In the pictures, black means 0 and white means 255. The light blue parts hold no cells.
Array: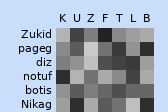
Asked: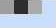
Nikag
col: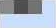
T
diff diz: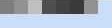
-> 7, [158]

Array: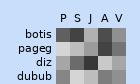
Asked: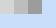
pageg
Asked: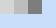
dubub
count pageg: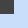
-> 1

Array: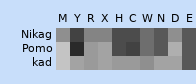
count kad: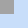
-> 4
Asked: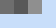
Nikag

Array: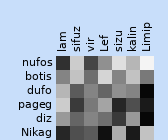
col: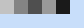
kalin
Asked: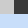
pageg
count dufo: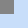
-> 2
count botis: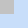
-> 2
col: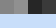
sizu

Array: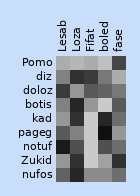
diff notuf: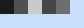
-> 4, [80]
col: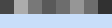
fase
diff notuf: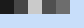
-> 2, [80]
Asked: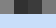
diz

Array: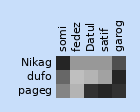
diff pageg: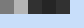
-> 1, [132]
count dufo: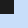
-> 0
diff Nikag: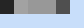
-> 2, [152]
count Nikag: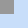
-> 3
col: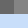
somi
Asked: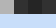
pageg
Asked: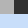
pageg

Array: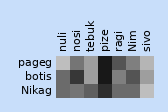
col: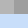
sivo
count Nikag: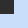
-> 1
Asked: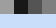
pageg
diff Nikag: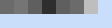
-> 5, [107]
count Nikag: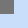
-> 1
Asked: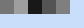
pageg

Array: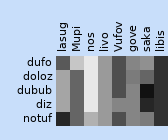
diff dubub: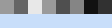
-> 1, [165]
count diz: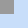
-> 1

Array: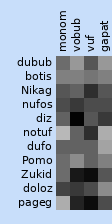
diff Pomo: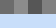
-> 3, [98]
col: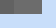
monom
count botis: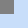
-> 3
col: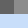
vobub
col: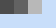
monom
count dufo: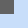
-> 3
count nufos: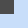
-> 3

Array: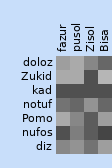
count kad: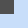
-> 4
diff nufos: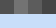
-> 2, [126]
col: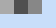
fazur
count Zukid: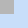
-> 1

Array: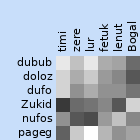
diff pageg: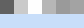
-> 5, [145]
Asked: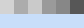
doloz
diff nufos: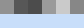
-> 5, [193]
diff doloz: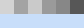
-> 2, [172]
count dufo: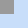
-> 0

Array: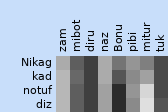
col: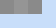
pibi
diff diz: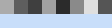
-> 1, [183]
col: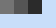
Bonu
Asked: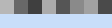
kad
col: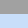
naz
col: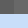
mibot

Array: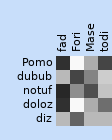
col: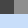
Fori
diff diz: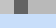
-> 1, [185]
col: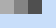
Mase
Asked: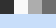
doloz
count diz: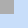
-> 0
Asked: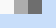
doloz

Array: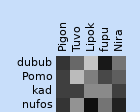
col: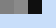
Lipok
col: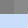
Lipok
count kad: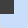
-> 3
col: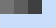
Nira
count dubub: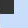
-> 1

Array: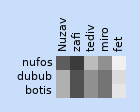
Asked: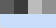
nufos
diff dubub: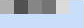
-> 3, [144]

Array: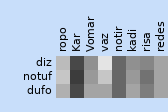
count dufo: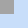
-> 4
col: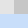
vaz
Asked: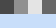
diz
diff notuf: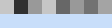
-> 2, [60]
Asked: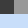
notuf

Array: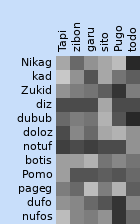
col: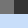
Pugo
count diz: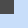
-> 5
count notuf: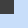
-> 2

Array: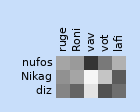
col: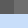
lafi
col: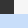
vav
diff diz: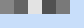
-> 5, [110]

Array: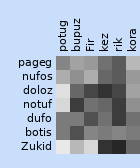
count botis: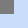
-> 3
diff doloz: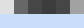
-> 4, [50]
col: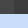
rik
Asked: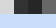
Zukid

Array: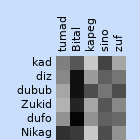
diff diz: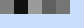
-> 1, [136]
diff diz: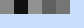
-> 3, [155]

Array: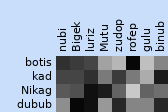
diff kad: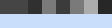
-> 8, [28]
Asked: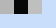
botis

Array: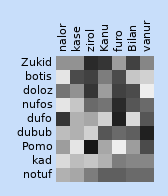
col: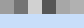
Kanu
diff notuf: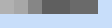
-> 3, [125]

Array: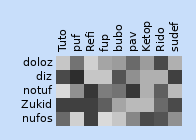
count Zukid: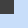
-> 3
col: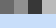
pav
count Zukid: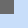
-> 1
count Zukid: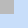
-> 2
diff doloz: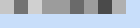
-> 4, [165]
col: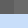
Rido

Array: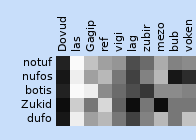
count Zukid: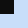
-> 3
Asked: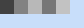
dufo
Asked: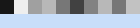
dufo
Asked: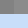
notuf
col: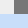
Gagip

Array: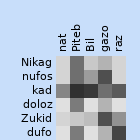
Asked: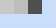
Zukid
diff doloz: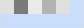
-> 3, [224]
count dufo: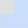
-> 2

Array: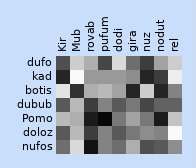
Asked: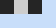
botis
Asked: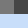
dubub

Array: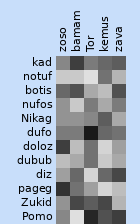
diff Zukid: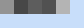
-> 4, [71]
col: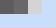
kemus

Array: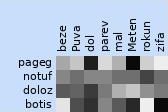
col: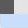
beze
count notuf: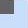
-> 0

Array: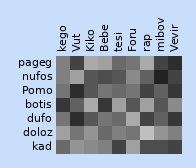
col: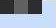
Vut
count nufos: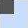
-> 2

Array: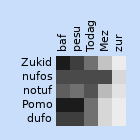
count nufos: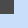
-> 4
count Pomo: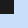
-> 2
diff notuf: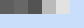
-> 2, [112]
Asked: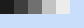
Zukid
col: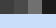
pesu

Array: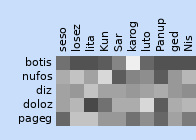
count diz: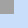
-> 4
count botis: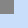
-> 1
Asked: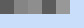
nufos
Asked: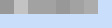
diz
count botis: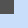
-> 5
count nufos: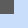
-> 2
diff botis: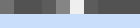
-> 7, [103]

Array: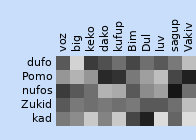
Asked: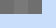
Zukid
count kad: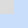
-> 2
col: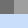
Dul
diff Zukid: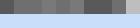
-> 2, [121]
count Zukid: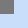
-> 3

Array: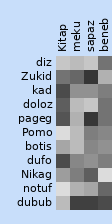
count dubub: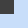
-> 2
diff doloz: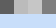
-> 4, [115]

